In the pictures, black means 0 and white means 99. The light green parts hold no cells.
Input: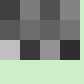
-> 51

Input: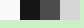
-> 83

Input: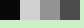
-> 30

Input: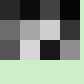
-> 2

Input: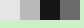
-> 41

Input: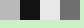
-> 43

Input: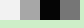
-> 46
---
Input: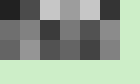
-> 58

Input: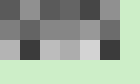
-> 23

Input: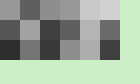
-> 45

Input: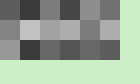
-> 23

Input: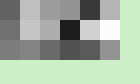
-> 51

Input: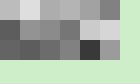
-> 36
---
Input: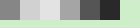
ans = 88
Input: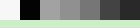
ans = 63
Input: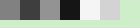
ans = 57
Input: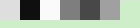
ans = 97
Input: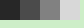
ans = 50
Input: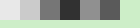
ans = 46
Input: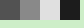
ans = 87
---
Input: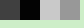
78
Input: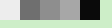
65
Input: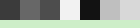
74
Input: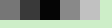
53
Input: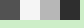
71
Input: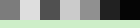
13
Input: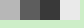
22
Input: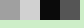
4
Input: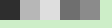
43
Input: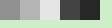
26
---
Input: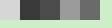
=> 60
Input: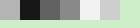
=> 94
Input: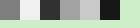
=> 78
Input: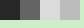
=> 85
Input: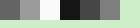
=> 27
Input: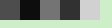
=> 19
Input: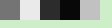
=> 3
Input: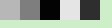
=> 89
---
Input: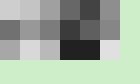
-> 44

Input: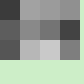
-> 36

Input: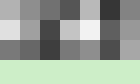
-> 87

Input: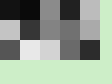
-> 76

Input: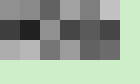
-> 24

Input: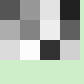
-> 67

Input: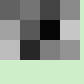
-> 63

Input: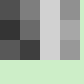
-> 20

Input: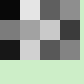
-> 48

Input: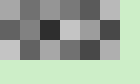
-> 38
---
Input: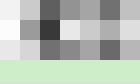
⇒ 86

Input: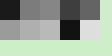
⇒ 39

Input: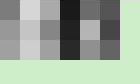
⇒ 27

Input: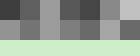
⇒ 75

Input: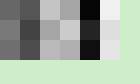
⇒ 86

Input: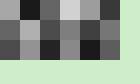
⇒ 46

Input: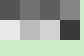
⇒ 52

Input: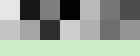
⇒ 30

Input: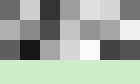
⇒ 93
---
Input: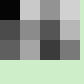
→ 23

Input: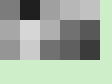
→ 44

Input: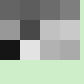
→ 69

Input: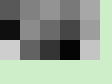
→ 20

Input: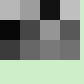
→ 47

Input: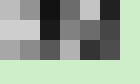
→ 34

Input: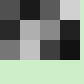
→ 24
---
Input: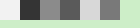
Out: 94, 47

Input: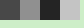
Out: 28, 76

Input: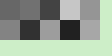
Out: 40, 65

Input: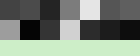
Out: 26, 5

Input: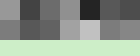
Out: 59, 52

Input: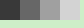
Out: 22, 82

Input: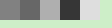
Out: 50, 86
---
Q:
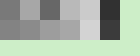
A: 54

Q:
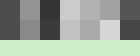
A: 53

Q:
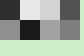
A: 10

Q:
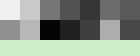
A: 71

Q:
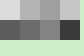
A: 42

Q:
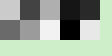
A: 60

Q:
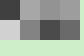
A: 51

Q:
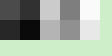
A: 4

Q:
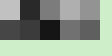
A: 23
